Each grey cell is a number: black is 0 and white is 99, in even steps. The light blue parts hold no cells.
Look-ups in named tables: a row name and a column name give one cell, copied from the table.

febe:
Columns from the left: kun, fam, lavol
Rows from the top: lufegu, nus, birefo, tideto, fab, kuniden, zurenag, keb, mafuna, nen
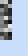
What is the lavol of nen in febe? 19
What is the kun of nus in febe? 18
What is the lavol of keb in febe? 70
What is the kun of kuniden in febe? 52
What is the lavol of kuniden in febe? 7
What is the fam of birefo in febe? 32
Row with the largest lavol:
zurenag

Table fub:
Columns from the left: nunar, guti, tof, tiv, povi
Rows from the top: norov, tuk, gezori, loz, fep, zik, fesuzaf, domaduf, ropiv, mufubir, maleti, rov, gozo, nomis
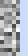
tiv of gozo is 66
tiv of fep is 60
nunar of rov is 72
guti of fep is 66
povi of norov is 49
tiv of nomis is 42
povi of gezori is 56
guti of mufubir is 64
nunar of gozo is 44
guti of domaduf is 90
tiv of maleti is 92
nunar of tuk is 55
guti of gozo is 32

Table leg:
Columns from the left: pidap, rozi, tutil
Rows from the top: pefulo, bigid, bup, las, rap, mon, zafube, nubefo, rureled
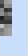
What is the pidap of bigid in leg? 23
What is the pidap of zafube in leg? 74
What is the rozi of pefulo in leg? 61
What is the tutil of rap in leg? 30
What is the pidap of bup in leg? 52
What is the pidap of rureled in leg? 52
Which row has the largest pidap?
zafube

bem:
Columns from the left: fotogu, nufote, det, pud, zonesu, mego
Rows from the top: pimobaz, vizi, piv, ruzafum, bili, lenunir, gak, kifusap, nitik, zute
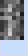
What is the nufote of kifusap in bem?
41
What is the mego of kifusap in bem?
28
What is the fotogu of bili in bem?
51
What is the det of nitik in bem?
78
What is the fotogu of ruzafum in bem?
18
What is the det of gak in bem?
62
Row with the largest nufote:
bili

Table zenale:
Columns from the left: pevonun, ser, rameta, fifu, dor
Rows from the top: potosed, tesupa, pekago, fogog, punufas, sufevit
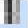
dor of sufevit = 66
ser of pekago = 49
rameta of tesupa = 20
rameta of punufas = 22
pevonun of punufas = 98
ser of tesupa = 50

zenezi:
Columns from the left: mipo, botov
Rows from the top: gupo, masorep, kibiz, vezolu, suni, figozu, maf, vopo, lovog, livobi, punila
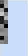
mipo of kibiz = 62
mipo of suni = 13
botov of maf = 0
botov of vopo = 54
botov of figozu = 32
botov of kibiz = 10
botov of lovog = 56
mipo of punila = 51
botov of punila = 45
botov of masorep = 65
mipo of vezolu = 77
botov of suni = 69
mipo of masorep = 7

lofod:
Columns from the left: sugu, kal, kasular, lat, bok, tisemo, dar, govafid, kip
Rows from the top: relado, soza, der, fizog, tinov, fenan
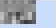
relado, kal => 48
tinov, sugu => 74
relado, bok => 56
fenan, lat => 77
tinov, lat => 67
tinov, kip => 42
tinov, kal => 53
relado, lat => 51
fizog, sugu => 72
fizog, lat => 48
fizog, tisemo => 43

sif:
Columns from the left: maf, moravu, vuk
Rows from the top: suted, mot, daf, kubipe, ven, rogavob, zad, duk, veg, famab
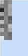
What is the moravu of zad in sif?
44
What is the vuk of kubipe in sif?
64
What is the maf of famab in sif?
89
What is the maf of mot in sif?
51
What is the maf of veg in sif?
50
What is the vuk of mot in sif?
66
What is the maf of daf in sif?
15
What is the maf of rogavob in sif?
73
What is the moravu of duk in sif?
47
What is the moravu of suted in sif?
48
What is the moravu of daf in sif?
51
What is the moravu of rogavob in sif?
50
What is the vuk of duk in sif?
65
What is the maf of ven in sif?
34
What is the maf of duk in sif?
70

